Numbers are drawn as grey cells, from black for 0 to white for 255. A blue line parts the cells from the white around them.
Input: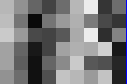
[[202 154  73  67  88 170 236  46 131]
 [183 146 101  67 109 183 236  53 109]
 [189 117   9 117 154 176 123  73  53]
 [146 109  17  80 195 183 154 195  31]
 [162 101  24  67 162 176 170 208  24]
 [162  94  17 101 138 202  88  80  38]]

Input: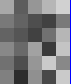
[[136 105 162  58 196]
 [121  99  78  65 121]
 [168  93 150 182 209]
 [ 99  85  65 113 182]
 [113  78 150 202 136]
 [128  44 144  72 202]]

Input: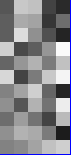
[[ 94 221 144  80  36]
 [ 86 200 193  67  42]
 [144 178 170 123  28]
 [ 94 170 163  54 109]
 [130 163 207 101  36]
 [109 157 115  67 186]
 [101 150 178 123 193]
 [130 138 163 193 207]
 [144  86 178 115 237]
 [207  73  94 150 250]
 [215  67 123 200 244]]

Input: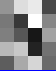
[[148 221 234  72]
 [184 200  35 114]
 [ 93 169 214 106]
 [127  87  23 162]
 [120  56 255 134]]

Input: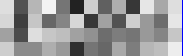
[[206 139 139 174 153  47 117 103 168 125 182 190 237]
 [222  82 182 243 117  34 206  96 174  55 230 168 222]
 [161  76 222 198 190 161 145 109 125 117 153 133 198]
 [214  63 198 103 133 214  55 161  82 206 153 109 230]]

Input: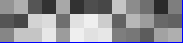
[[134 197 197 231 156 239 225 231 126 119  92 162 175]
 [148 175  85  50 168  50  78  71 197 140 111  42 126]
 [ 85  71 211 219 111 225 239 205  98 183 156 104  98]]

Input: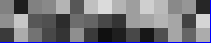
[[143 199  87  80  44 109 101  72  52 158 166 180 166  66 213]
 [ 58 172 115  72  52 143  58  16  30  72  23  80 166 101 172]
 [129  30 129 137 180  87 192 219 180 158 207 186 137 150  38]]

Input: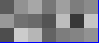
[[ 77 204 182  99 125 132 146]
 [ 91 146 167 119 159 125 139]
 [152 113 106  84 189  55 197]]
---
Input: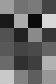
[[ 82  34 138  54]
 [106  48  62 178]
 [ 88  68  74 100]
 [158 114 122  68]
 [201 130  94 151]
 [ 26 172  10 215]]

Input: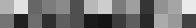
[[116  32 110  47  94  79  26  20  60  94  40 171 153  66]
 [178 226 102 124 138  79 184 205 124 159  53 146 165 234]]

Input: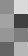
[[163  64]
 [150 126]
 [100 182]
 [142 218]]

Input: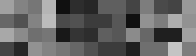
[[ 68  38 146 131 118 103  81  60  60  31 111 111 196 125]
 [103  81 131 188  74  81  60  60  87  16 146 125 174 146]
 [161 131 118 181  16  45  38  95  95  68 125  74  68 153]
 [168 139 111 118  24  52  45  95  87 139 103  31  31 161]]

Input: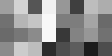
[[106 119 139 248  56 131 151 113]
 [113 181 197 248 125 125 165 106]
 [139 204 189  43  77  93  28  77]
 [159 211  85 240 151  63 189 173]]

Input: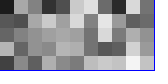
[[ 87  79 168 202 160 217 130 230 154  95 107]
 [181 101 146 138 181 175 115  87  95 210 154]
 [101 130 146 160 168 160 115 217 123 175 146]
 [ 65 138  95 175 138 123 189 202 195 244 195]
 [ 28 168 130  50  79 202 223 107  42 217 115]]
